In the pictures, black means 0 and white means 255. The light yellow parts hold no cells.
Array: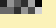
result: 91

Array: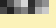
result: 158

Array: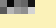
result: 115

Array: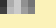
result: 202

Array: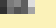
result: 136

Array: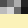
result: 173

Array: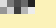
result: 75
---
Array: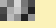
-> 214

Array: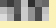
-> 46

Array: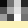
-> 114

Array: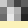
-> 138

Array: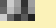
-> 158

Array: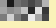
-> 70
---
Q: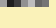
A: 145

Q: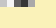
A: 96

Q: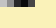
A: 40

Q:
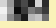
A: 58

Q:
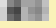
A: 179

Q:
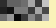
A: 123

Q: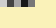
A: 166

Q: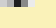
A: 31
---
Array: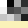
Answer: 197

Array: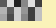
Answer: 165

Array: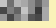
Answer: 152

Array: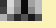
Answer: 176

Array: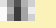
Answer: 250

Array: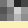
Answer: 99

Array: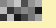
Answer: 52

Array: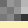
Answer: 120

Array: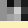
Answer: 145
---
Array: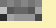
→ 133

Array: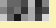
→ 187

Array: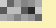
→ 132

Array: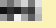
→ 212

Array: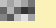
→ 192

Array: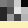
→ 110
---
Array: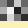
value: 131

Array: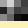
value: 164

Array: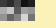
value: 59

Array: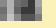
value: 136

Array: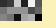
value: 46

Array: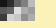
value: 21

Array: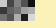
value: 203

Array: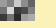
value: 156
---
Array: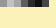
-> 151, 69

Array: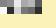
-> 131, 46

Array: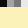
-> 11, 233

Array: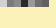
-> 209, 98

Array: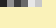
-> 35, 200

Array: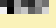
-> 53, 212
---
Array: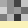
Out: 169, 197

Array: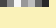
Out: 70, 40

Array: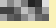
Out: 192, 96

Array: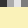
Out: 51, 125

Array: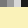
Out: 120, 28

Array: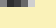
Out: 133, 207

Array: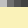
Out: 192, 66

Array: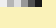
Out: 239, 25

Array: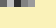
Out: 102, 155
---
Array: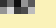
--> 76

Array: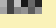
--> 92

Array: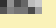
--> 74

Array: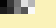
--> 85

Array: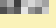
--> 117

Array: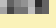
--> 85
